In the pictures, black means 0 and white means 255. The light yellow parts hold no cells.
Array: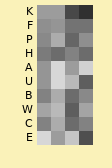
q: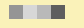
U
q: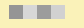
A

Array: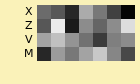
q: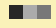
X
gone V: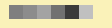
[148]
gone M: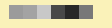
[134]
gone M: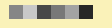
[155]

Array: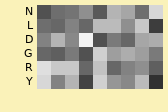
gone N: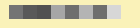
[143]
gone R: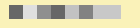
[95]
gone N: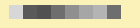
[116]
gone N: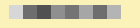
[89]
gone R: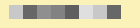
[194]
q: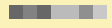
L

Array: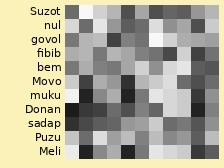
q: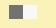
govol
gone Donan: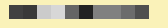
[27]
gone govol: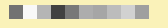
[128]
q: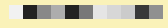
muku
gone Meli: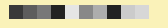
[235]
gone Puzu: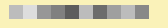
[196]

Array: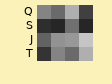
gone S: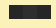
[112]
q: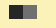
S
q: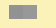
J
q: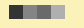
T
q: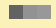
J
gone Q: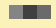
[175]

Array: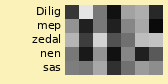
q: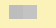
zedal
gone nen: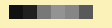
[25]
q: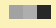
Dilig
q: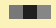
mep
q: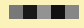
nen
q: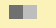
zedal
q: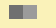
sas

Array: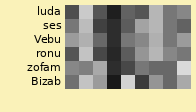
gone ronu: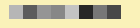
[85]
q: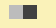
ses
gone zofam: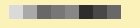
[127]
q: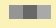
Bizab
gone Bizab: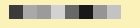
[112]
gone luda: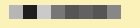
[78]
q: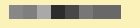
zofam

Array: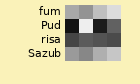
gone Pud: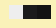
[97]
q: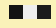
Pud
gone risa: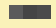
[83]
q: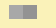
fum

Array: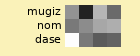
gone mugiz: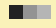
[106]
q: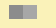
nom
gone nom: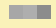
[121]
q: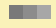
nom
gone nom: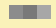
[174]

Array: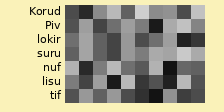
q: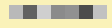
Korud
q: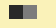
nuf
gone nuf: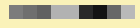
[89]
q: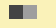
lisu
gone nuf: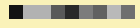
[103]
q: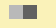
Korud

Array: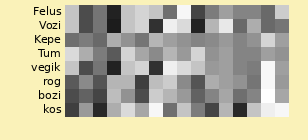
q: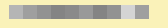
Kepe
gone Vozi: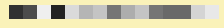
[28]
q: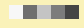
kos
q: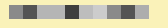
rog

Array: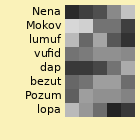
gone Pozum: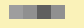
[131]
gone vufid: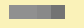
[123]

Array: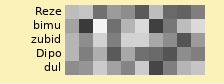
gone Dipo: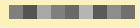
[174]
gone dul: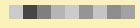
[133]
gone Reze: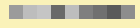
[98]
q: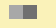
Dipo
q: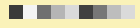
bimu
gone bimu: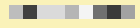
[119]
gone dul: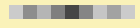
[149]

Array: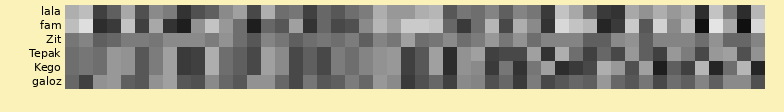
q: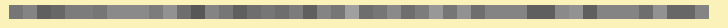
Zit
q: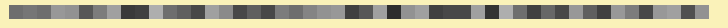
Tepak

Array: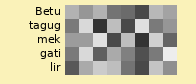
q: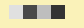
mek
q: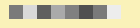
gati

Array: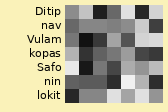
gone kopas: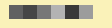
[51]
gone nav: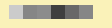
[127]

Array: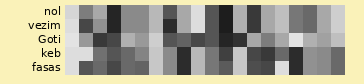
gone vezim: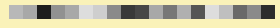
[37]
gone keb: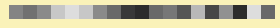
[64]
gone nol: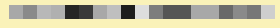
[213]
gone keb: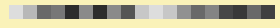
[113]
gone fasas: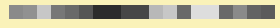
[78]
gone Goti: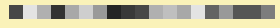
[161]
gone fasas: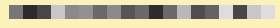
[91]

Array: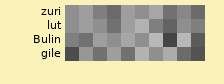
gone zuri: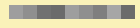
[135]
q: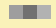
gile
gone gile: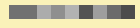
[151]
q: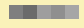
zuri
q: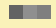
lut

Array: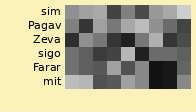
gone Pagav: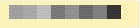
[67]
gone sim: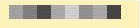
[152]
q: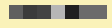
sigo
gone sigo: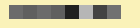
[59]
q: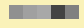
sim
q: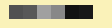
mit

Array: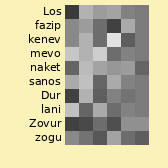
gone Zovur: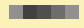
[73]
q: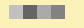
sanos
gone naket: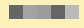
[150]
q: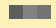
Dur
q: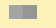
naket
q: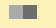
lani
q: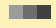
fazip

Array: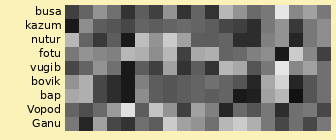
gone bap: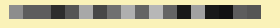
[32]
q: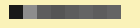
bap
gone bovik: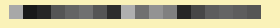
[211]
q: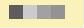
Ganu
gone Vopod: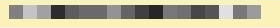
[78]
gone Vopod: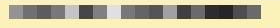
[155]

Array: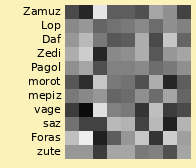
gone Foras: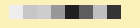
[159]
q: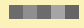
mepiz
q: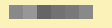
Lop
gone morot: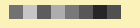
[45]

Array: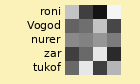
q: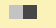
Vogod
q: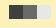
zar
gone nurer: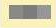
[130]
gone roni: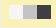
[20]
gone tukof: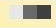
[181]
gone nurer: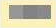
[124]

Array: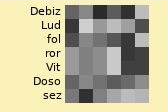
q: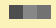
fol
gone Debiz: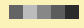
[49]
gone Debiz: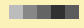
[43]
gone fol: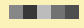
[86]
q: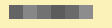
Doso

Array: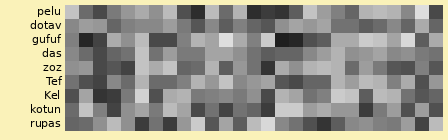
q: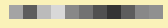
rupas
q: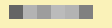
Tef
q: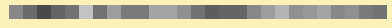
das
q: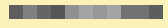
dotav

